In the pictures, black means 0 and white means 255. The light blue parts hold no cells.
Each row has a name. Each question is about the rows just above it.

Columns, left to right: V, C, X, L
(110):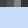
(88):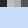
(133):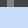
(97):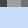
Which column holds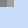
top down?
C
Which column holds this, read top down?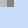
C
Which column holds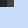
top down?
V
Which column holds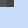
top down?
L
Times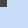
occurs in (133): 3
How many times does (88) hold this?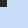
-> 1
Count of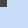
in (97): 1

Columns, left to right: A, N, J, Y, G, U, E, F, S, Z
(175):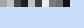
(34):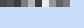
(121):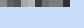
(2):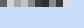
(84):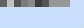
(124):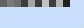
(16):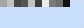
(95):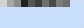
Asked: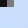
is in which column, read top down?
Z
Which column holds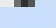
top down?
E

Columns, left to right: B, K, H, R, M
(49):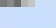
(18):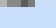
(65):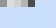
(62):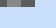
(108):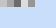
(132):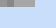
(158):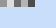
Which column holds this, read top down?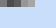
M
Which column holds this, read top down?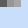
M
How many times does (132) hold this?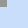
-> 1
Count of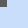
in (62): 3

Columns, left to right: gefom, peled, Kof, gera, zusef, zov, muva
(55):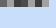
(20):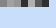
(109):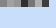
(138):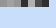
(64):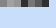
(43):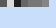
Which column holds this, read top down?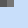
zov
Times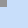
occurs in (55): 0
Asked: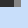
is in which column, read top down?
muva
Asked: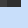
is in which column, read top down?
muva

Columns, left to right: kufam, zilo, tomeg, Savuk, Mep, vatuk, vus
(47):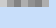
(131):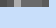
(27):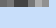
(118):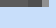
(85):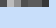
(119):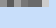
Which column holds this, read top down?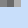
vatuk
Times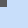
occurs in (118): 4
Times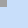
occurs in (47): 1
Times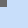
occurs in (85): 0

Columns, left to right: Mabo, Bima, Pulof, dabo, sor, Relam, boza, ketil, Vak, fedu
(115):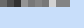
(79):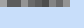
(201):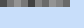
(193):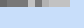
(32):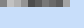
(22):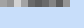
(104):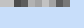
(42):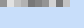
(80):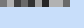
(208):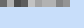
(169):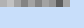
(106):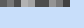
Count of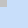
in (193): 4
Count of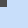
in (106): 3
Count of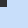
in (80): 1

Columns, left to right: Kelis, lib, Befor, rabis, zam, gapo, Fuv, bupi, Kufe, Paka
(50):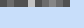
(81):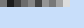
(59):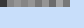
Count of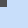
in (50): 5
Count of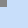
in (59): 2
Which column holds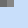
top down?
rabis
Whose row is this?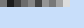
(81)
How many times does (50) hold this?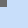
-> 3

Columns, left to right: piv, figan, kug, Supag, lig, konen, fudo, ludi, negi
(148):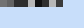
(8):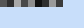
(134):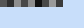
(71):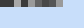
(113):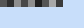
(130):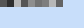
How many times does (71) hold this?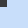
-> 3
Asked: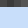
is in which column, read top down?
Supag
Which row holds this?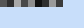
(8)
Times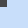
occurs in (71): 1
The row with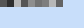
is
(130)

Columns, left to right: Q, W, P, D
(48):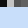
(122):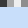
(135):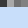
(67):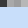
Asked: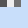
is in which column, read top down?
P
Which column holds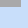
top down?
W
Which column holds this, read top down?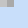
W
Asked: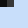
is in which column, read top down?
Q

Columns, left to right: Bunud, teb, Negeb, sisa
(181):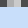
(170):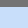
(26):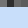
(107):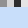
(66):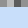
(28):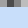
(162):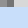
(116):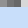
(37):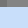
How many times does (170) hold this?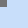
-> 4
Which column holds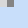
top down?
sisa
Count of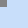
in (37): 3

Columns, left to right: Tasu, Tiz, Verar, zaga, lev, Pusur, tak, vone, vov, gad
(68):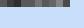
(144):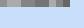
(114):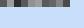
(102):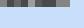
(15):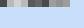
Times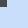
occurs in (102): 4
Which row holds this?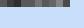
(68)
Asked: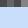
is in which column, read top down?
gad
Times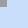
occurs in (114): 2
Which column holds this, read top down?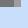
Pusur
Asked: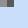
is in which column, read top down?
Tasu
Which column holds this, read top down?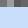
Pusur

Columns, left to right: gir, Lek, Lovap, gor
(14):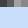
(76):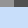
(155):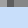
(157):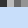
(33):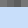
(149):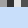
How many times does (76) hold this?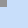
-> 2
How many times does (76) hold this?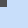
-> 2
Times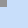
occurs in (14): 0

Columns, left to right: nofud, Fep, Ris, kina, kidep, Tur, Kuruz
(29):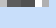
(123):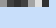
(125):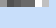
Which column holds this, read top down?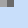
kidep
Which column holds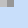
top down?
nofud
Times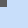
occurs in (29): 2
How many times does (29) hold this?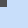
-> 2
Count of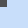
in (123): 0

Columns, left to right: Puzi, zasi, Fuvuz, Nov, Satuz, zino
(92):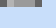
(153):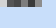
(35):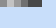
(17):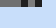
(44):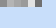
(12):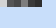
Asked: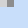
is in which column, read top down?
Puzi
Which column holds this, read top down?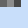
zino
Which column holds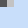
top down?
zasi
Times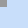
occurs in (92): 3
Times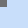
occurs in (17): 3

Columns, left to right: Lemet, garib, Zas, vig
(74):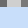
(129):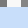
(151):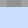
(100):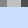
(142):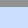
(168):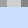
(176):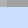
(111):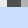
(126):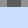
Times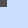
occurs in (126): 0
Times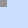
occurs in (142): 4
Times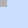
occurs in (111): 1
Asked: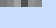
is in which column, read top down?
vig

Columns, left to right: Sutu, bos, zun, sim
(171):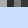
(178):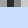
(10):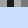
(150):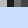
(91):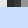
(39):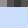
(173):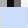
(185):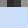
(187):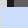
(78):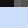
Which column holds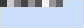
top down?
sim
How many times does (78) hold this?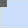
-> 1
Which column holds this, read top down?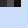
bos
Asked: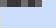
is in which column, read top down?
zun
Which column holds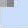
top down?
Sutu

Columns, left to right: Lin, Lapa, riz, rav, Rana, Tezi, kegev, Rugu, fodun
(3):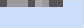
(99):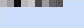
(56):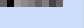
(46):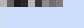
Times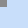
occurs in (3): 0
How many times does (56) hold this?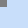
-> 2
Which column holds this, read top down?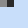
rav
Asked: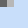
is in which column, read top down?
Lin
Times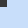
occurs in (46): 1

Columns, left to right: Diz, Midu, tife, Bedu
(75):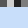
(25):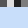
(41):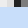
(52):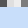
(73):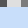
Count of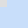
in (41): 1
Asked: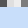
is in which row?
(52)
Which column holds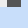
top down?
Diz
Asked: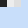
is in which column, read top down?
tife
